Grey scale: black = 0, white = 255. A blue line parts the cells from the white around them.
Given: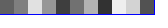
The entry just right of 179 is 50
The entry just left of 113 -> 62
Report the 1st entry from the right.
82

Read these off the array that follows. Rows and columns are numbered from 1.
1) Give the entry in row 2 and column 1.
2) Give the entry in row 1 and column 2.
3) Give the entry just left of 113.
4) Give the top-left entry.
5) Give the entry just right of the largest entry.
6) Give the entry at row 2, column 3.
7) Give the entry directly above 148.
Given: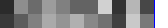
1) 57
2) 142
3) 136
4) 43
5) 51
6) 128
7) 128

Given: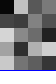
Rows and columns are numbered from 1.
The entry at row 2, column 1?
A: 68
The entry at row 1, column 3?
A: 88
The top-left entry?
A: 7
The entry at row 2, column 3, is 130
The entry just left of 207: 177
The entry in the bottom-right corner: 54
